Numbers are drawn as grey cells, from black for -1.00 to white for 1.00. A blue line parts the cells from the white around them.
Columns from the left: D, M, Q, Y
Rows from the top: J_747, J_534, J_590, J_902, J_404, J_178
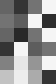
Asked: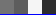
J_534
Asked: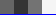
J_747
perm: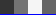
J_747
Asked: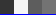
J_902
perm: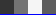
J_902
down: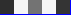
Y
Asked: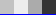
J_178

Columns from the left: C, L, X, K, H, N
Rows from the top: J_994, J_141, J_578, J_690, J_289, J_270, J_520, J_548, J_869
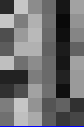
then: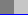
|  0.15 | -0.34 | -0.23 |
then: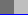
|  0.33 | -0.28 | -0.56 |
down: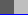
C
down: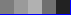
L

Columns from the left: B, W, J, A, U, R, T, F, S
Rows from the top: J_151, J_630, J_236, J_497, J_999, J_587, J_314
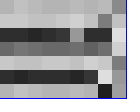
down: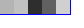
T
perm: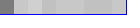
J_999
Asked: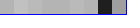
J_314
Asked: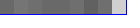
J_497
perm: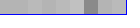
J_151
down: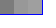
S
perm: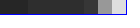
J_587

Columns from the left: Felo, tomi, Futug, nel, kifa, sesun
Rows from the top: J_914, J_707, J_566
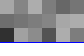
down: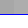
kifa
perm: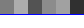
J_566
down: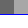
kifa
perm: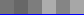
J_914
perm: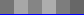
J_914
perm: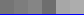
J_707

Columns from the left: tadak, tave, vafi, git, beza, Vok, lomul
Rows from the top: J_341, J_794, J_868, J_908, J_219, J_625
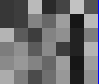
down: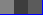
vafi
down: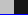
Vok
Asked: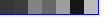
J_794
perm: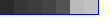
J_341
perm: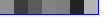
J_868

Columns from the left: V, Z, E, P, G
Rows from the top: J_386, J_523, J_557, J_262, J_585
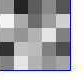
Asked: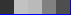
J_262
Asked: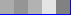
J_557
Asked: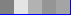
J_585
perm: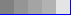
J_585
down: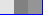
P
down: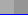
Z

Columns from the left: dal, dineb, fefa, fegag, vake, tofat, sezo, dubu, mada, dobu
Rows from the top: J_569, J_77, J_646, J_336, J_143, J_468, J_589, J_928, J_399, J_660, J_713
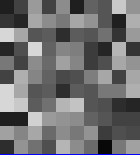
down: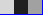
dal
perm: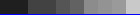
J_569
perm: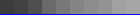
J_143
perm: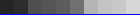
J_928
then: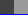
| -0.48 |  0.10 | -0.76 |

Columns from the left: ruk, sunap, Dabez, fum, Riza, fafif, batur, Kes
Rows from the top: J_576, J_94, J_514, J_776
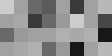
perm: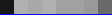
J_514
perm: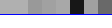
J_514
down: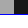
fafif
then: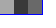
| 0.20 | 0.60 | 0.26 |
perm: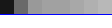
J_776

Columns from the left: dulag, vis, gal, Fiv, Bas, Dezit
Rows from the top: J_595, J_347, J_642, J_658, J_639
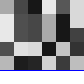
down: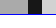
Fiv
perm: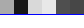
J_347

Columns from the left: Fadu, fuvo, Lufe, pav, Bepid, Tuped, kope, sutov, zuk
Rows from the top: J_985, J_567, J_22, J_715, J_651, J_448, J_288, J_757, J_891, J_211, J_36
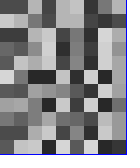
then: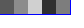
| -0.52 |  0.63 |  0.15 |
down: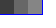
Tuped
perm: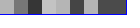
J_985
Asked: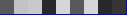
J_36
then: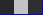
|  0.63 | -0.69 |  0.31 |
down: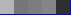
Tuped
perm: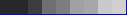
J_757

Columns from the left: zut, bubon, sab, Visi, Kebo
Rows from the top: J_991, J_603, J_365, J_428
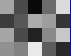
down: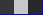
Kebo
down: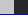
Kebo
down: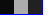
sab
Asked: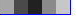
J_365

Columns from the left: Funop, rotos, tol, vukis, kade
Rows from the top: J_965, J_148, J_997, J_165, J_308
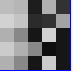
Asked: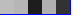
J_965
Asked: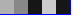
J_308
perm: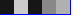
J_308
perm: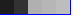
J_965
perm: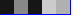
J_308
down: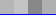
rotos

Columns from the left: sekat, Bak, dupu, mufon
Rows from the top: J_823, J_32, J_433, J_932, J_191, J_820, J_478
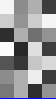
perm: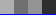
J_433
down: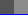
sekat
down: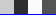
sekat
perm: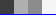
J_823
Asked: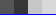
J_191
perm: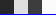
J_932

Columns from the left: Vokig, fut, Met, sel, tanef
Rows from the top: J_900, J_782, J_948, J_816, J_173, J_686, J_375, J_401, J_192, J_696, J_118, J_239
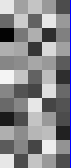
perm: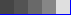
J_375
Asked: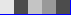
J_239
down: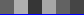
Met
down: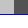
fut
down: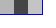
Met
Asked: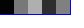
J_948

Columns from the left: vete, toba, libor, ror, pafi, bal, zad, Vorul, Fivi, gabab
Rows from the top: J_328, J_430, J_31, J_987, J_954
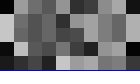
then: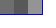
| -0.62 | -0.51 |  0.10 |
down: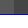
libor
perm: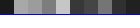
J_954
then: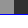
| -0.51 |  0.10 |  0.32 |
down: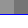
Vorul
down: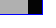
gabab

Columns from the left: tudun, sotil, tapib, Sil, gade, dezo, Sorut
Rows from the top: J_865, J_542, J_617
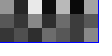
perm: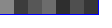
J_617
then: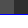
| -0.15 | -0.32 | -0.53 |
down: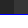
sotil
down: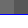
gade
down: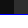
Sil
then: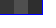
| -0.15 | -0.32 | -0.53 |

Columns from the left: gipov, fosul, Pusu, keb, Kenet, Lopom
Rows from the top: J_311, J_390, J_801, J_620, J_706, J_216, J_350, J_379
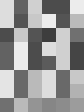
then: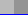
| 0.05 | 0.10 | 0.22 |
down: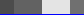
gipov
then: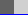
| -0.40 | -0.40 |  0.85 |
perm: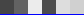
J_620
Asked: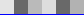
J_350
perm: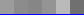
J_379

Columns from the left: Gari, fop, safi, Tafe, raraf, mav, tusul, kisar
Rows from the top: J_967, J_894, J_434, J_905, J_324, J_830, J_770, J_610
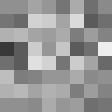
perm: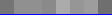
J_610
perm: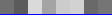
J_894
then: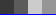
|  0.55 | -0.29 | -0.13 |
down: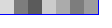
mav
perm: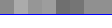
J_610

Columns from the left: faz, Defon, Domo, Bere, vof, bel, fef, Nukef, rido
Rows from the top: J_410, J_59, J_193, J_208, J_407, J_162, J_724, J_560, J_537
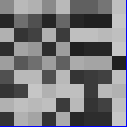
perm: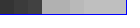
J_193
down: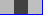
Defon
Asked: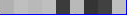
J_560
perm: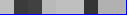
J_193

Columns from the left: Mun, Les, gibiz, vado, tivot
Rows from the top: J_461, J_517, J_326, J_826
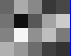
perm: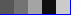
J_517
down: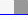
Les

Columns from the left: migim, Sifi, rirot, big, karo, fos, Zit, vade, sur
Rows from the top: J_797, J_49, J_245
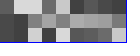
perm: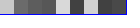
J_245
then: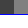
| 0.29 | 0.00 | 0.35 |
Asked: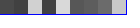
J_245

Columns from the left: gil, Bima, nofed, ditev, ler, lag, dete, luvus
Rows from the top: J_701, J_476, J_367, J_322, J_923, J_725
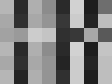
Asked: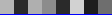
J_701
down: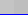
luvus
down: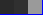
Bima

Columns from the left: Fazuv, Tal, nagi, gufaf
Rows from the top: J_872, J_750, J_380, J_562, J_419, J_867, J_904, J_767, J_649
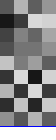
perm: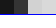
J_867
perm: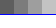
J_419
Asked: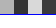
J_904
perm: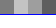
J_419
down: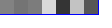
Tal

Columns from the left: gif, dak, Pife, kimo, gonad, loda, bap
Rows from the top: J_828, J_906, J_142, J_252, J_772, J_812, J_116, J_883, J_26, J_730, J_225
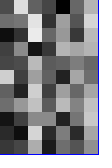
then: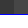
|  0.36 | -0.79 | -0.14 |
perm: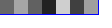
J_116
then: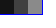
|  0.08 | -0.73 | -0.08 |
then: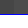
|  0.46 | -0.29 | -0.24 |
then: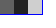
| -0.50 |  0.25 | -0.19 |
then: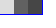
| -0.99 | -0.19 |  0.41 |

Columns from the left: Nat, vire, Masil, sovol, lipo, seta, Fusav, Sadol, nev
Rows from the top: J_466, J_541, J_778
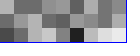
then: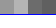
|  0.19 |  0.08 | -0.09 |
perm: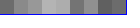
J_466
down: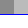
Fusav
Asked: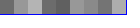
J_541
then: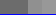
| -0.25 |  0.36 | -0.09 |

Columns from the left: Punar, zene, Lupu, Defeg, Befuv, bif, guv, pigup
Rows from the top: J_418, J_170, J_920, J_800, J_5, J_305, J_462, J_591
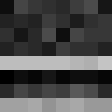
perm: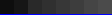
J_418
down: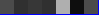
guv
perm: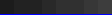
J_170

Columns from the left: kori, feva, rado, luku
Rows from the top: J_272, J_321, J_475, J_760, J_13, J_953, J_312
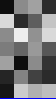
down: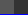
luku
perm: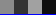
J_13
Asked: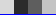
J_321
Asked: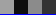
J_13
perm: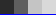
J_321

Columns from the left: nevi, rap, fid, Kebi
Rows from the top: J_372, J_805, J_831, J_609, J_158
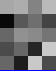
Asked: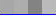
J_372
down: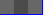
nevi
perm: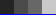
J_609
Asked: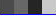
J_609

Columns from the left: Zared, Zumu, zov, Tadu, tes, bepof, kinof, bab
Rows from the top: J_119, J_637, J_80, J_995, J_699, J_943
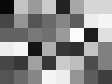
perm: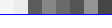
J_637
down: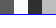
bepof

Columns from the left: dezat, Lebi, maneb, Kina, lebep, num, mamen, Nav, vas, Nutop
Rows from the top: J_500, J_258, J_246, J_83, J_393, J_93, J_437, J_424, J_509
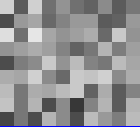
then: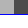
|  0.09 | -0.57 |  0.03 |
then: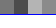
| -0.40 |  0.47 |  0.20 |

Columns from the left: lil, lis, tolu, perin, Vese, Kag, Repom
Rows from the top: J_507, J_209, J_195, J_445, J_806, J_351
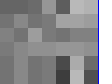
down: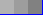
Repom
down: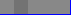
lis
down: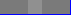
perin
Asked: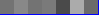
J_806
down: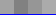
Kag
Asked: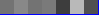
J_351

